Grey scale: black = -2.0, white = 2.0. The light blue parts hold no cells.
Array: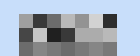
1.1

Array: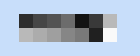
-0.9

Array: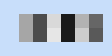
-0.8

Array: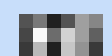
1.9

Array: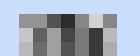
-0.5

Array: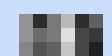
-0.3
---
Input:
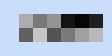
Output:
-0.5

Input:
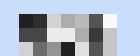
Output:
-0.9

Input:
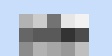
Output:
-0.4

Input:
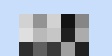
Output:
1.5

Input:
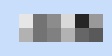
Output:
0.8

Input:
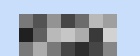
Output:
-1.5

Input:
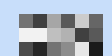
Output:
1.8

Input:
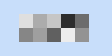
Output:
0.1

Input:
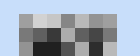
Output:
-0.1
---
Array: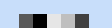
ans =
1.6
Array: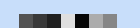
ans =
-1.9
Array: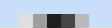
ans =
-1.5
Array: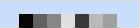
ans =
-1.1
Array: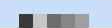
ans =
-0.3
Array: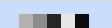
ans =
-1.4
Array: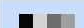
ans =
1.3
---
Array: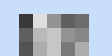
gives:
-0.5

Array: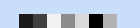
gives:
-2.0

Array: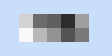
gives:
-1.3

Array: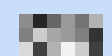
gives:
-0.2

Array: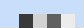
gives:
-0.5

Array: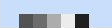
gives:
1.7

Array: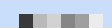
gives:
0.5

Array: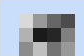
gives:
-0.4

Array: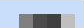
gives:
-1.0
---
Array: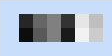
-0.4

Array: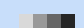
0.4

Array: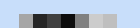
-1.4

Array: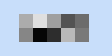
1.5

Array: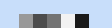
-0.8

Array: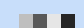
-0.6

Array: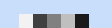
-1.0

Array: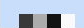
0.7
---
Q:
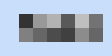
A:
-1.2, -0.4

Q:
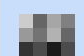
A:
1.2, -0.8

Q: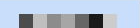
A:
-0.8, 1.2

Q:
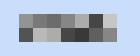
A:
0.3, 0.1

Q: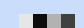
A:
1.6, -1.0

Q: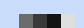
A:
-0.3, 1.5

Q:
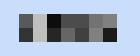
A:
-0.6, -1.6

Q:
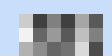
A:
1.2, -0.8

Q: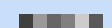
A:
-1.0, -0.6
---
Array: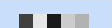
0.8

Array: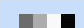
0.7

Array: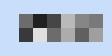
-0.9

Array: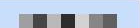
-0.5

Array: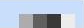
0.7

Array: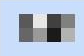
-0.6

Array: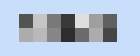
-0.9

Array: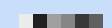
-0.5

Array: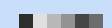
-0.3

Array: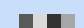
0.6
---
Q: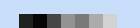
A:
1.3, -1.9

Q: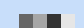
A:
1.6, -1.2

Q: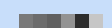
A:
1.1, -1.3

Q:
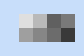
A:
1.5, -1.1

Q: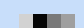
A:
1.3, -1.9

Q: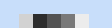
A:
1.7, -1.3

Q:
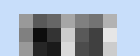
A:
1.6, -1.8

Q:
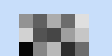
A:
1.5, -1.9

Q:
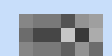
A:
1.1, -1.1

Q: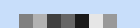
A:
1.6, -1.6
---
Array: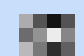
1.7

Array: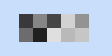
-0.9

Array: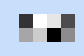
1.6

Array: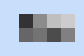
1.0

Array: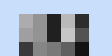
-1.5

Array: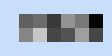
-1.1
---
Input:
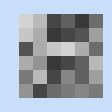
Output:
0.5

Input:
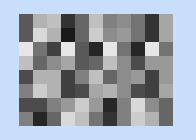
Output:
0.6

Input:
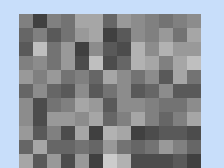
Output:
0.6

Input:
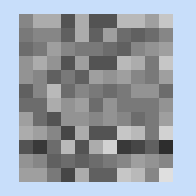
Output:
0.1

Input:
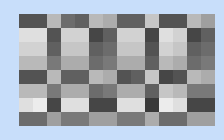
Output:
-0.5

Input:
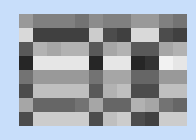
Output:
-1.0
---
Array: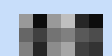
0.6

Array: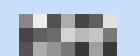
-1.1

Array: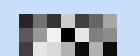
-1.8

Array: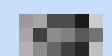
-1.0

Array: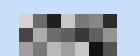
1.1

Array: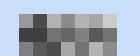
-0.2

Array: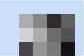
0.3

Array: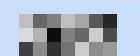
1.2
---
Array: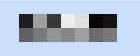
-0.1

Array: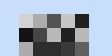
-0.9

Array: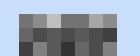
-0.8

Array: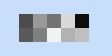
0.0

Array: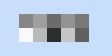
0.9

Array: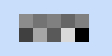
0.6
